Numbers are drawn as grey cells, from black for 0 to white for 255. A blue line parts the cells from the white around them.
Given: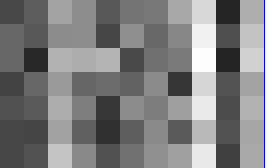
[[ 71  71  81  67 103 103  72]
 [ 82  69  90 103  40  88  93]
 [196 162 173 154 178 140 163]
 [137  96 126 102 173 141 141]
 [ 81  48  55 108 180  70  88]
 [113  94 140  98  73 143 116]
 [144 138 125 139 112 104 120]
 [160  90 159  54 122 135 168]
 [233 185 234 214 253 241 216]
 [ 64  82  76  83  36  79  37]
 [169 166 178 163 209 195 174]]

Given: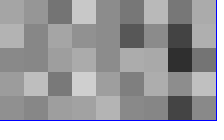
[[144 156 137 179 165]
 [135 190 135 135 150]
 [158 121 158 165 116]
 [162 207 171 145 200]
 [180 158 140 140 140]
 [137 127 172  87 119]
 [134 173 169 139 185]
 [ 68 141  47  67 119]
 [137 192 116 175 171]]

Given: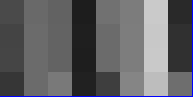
[[ 54  69  68  74]
 [107 107 107 105]
 [121  99  99  98]
 [ 33  30  31  29]
 [ 62 107 107 113]
 [133 125 125 124]
 [189 201 200 202]
 [110  48  48  41]]

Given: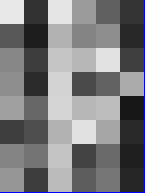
[[150 132  62 160 142 135  88 232]
 [ 61 116  78 103  43  61  29  50]
 [187 196 178 213 211 197 178 229]
 [ 93  67 225 183  74 183 132 155]
 [118 106 166 189  98 226 142  96]
 [ 38  31  41  23 171  63  40  52]]

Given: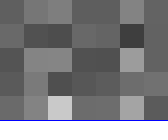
[[106  90  84 105  95]
 [131 122 132  81 118]
 [201  79 133  77 126]
 [108  87  81 104  94]
 [109  92  80 100  94]
 [164 109 156  62 131]
 [ 91 113  98  98  99]]

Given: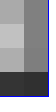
[[ 52 174 193 170]
 [ 48 126 128 128]]
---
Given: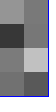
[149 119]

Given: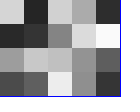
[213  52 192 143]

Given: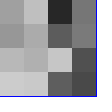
[160 171 198  73]

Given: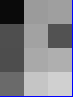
[ 10 162 175]

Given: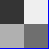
[ 52 111]

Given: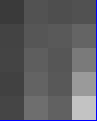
[ 58  86  86 154]

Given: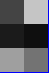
[68 15]

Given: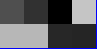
[ 79 183]

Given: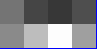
[116 189]
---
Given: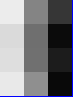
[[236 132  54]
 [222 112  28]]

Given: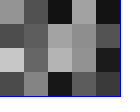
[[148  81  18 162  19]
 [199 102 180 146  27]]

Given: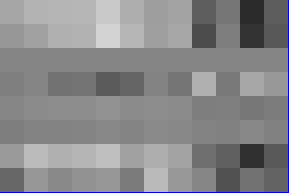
[[165 179 180 182 200 174 158 163  94 118  43  93]
 [133 133 133 133 133 133 133 133 133 133 133 133]
 [134 139 140 141 146 139 141 139 125 127 119 124]
 [154 187 175 180 190 160 174 163 111  96  48  89]]

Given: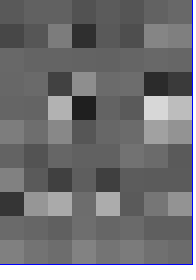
[[ 89  97  97  82  91  85  98 104]
 [104 100 100  99  98 101 104 102]
 [101 100 178  31  99  90 215 189]
 [ 99  83 102  97  97 114 107  90]
 [ 53 150 170 109 172  90 118 147]
 [128 115 109 130 116 123 112 107]]

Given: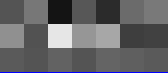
[[ 84 119  20  87  43 107 121]
 [ 90  84  98  84 100  95  90]]

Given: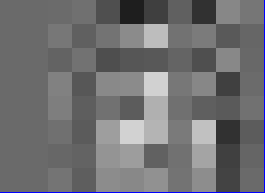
[[106 106 107 112  79  30  63  96  49 135 118]
 [106 106  99 114  78  86  88 100  79 136 104]
 [106 106 126  94 113  92 176 112  95  90 113]
 [106 106 103  99 148 157  97 113 164  64 101]]
